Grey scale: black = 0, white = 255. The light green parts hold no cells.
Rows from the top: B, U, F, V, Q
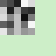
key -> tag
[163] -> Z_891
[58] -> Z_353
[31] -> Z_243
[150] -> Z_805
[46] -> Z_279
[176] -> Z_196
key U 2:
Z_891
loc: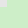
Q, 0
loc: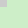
U, 0
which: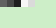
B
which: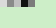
F

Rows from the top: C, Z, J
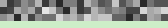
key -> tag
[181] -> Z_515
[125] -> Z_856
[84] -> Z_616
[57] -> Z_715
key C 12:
Z_515
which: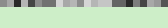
J
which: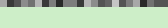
C
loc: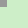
J, 22

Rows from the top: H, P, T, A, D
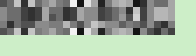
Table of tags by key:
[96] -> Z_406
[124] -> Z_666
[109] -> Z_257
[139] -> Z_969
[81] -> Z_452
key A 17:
Z_406
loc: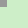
T, 17
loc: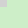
T, 19
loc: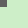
A, 17
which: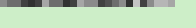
P
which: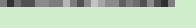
A

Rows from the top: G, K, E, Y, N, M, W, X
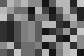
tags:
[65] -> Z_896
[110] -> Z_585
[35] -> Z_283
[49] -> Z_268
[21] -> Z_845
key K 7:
Z_845
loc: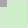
E, 2
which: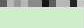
G
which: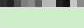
M
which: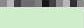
W
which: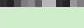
Y

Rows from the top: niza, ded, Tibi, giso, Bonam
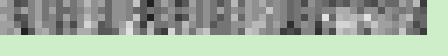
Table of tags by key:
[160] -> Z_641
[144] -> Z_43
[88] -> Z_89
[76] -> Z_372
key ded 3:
Z_641
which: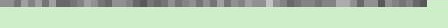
ded

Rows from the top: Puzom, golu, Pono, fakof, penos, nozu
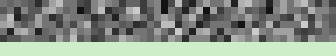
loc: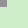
nozu, 18
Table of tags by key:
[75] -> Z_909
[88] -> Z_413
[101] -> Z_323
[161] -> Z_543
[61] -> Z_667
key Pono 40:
Z_909
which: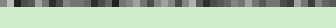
Pono

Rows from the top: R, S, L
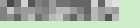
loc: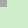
S, 15
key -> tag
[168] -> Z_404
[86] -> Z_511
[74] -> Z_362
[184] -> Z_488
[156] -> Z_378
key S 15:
Z_404
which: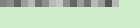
L

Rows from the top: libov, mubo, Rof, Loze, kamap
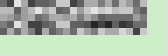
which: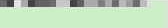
libov
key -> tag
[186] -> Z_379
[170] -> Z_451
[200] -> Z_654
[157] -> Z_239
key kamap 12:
Z_239
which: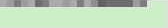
Rof
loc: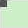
Loze, 12
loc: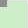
Rof, 13

